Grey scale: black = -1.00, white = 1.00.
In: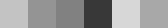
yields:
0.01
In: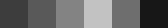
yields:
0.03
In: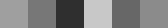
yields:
-0.63
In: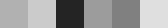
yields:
-0.72
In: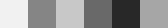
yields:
0.57
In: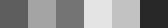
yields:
-0.09
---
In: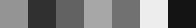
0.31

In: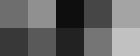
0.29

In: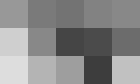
0.62

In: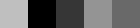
0.16

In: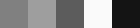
0.24

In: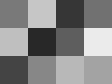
0.55

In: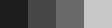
-0.18

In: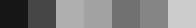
0.37
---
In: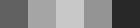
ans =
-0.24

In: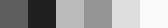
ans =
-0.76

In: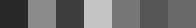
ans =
-0.51

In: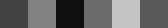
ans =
0.01

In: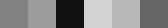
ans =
0.23

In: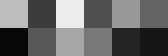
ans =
-0.32

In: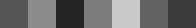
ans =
-0.71

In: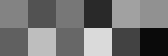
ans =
0.49

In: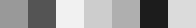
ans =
0.89
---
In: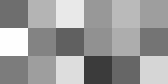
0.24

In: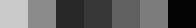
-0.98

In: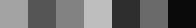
-0.93

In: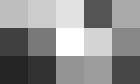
0.33

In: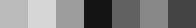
-0.47

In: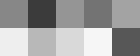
0.28

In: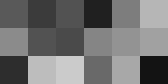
0.43

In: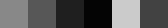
-0.48
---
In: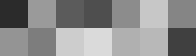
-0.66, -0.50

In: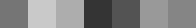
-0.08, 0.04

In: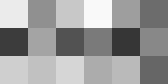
0.84, -0.20

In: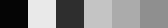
-0.96, 0.12

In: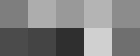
-0.01, -0.13

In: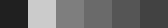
-0.75, -0.48
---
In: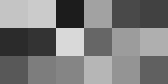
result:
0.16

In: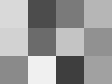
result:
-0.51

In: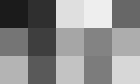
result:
-0.03

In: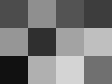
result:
0.66

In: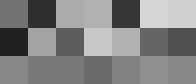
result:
0.12

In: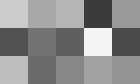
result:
0.27

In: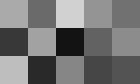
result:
-0.45

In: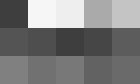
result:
-0.23

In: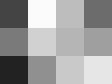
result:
0.58
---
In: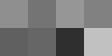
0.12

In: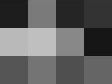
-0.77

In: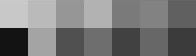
0.57

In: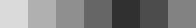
0.71

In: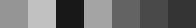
0.17

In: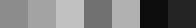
0.10
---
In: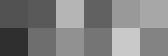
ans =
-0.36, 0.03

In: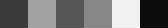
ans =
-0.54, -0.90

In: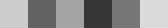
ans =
0.60, 0.71

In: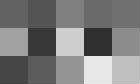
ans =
-0.22, 0.50

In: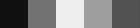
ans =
-0.87, -0.36

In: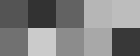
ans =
-0.34, -0.56
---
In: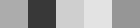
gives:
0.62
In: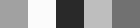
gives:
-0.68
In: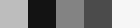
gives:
0.03
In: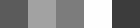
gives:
-0.03
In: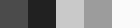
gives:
0.58
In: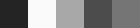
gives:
0.32
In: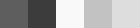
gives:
0.95
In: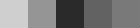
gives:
-0.67
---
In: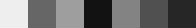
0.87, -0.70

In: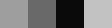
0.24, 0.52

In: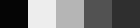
-0.96, -0.63

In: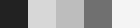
-0.73, 0.91

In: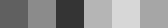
-0.25, 0.30

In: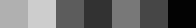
0.38, -0.98

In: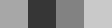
0.31, 0.58

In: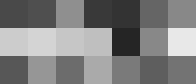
-0.43, -0.10

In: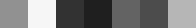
0.14, 0.43

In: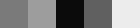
-0.04, 0.85
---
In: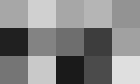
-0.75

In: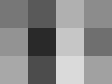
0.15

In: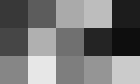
-0.45

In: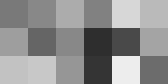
0.24

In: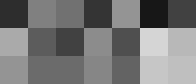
0.33

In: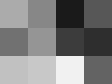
-0.11

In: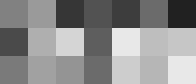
-0.42

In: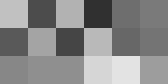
-0.30

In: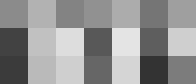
-0.48

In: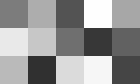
0.83
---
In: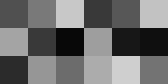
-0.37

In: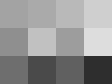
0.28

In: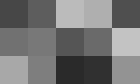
-0.44

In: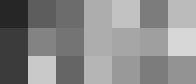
-0.70

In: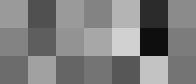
0.21

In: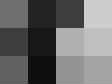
-0.13

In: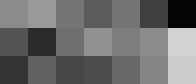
0.09

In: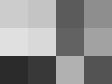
0.60
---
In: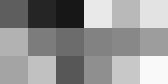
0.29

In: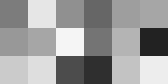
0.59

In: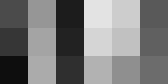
-0.89

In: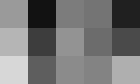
0.69

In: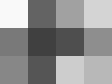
0.06

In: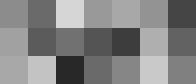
0.32
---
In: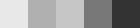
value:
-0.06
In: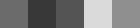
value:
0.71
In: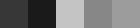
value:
0.06
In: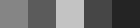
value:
-0.45
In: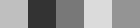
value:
0.72
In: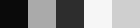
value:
0.93
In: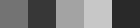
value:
0.56
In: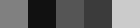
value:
-0.54
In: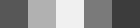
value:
-0.04
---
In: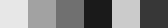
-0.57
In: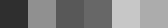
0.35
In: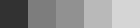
0.67
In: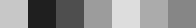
0.05
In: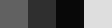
0.74
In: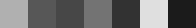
-0.79
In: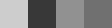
-0.12
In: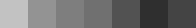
-0.47
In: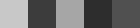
-0.37
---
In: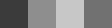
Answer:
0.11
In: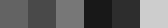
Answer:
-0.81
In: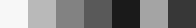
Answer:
-0.80
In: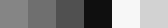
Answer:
-0.88
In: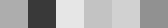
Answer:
0.53
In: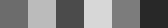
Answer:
0.69
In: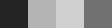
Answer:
0.41
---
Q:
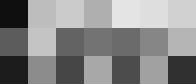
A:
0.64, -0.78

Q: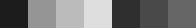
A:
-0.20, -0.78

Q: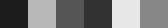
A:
0.06, -0.78

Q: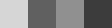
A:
-0.53, 0.68

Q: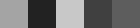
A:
-0.27, 0.29

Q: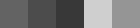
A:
0.17, -0.22

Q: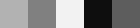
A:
-0.27, 0.40

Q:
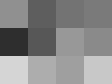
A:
-0.04, 0.67

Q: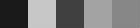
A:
0.06, -0.80
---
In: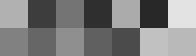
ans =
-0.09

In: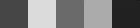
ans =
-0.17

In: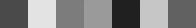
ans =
-0.03

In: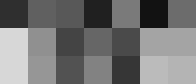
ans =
-0.31

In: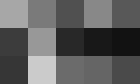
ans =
-0.37

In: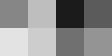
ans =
-0.79

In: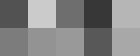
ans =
-0.14

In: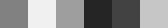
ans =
0.24

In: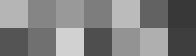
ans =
0.20

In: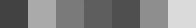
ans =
-0.04
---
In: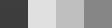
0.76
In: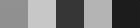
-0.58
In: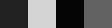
0.66
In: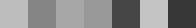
-0.45
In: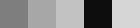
0.52
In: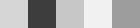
0.56
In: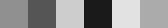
-0.80
